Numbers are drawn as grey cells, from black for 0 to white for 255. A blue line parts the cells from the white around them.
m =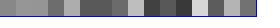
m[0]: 136
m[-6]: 88
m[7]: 107
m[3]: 109
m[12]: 214

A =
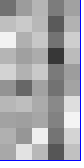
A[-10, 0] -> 113
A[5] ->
[147, 103, 162, 114, 163]
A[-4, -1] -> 222
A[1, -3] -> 184
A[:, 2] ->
[181, 184, 199, 172, 201, 162, 171, 166, 239, 184]
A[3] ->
[181, 160, 172, 55, 187]
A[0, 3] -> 124
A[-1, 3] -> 86
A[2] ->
[242, 176, 199, 115, 206]
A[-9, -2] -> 90
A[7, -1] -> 244

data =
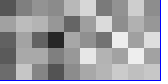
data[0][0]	85
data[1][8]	177
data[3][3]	127
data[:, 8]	[206, 177, 160, 238, 191]
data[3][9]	162
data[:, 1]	[127, 188, 163, 169, 198]
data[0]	[85, 127, 147, 139, 184, 215, 122, 146, 206, 141]
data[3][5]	231
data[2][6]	114
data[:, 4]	[184, 101, 167, 152, 140]
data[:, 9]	[141, 151, 222, 162, 199]

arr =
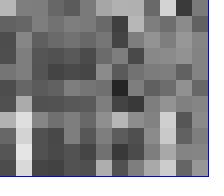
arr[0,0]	183
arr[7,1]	223
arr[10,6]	174
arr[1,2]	126
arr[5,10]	109
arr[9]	[85, 229, 81, 73, 82, 69, 113, 57, 75, 126, 168, 132, 133]
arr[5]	[77, 102, 91, 97, 126, 117, 112, 37, 126, 96, 109, 145, 103]
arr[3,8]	73
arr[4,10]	126
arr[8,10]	201
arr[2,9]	147
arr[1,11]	139
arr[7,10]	207
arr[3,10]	139
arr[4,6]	139
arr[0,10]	211
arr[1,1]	102
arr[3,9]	136
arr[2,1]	134
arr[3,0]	78
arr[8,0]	103
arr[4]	[117, 126, 84, 68, 74, 70, 139, 90, 114, 124, 126, 97, 131]
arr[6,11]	128
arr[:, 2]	[125, 126, 95, 85, 84, 91, 81, 134, 81, 81, 69]
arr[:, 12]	[122, 97, 133, 131, 131, 103, 133, 138, 126, 133, 151]
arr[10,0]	76
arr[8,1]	211
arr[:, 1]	[126, 102, 134, 126, 126, 102, 171, 223, 211, 229, 217]
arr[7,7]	182
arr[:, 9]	[105, 126, 147, 136, 124, 96, 126, 130, 139, 126, 169]
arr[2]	[77, 134, 95, 106, 114, 104, 118, 68, 126, 147, 126, 151, 133]
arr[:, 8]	[176, 183, 126, 73, 114, 126, 57, 141, 79, 75, 126]
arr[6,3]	82
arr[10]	[76, 217, 69, 66, 82, 79, 174, 81, 126, 169, 204, 101, 151]

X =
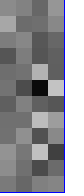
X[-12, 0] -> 139
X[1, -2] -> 111
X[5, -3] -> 76
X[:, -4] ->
[139, 167, 125, 85, 110, 115, 95, 112, 113, 147, 141, 122]
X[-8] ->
[110, 114, 178, 95]
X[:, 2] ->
[103, 111, 87, 85, 178, 11, 96, 188, 81, 192, 75, 128]
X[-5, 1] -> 112
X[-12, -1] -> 150

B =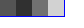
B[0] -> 84
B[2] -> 113

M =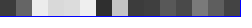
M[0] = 60
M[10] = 88
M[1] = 101
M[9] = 63

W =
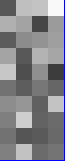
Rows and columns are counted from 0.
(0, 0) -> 87
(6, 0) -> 141
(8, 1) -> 85
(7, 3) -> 107
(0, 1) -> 191
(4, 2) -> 143
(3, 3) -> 166
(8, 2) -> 90
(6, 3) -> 195
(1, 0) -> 176
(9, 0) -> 128
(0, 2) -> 195

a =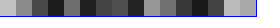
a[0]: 194
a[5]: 32
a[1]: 139
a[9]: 151
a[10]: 113
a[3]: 28
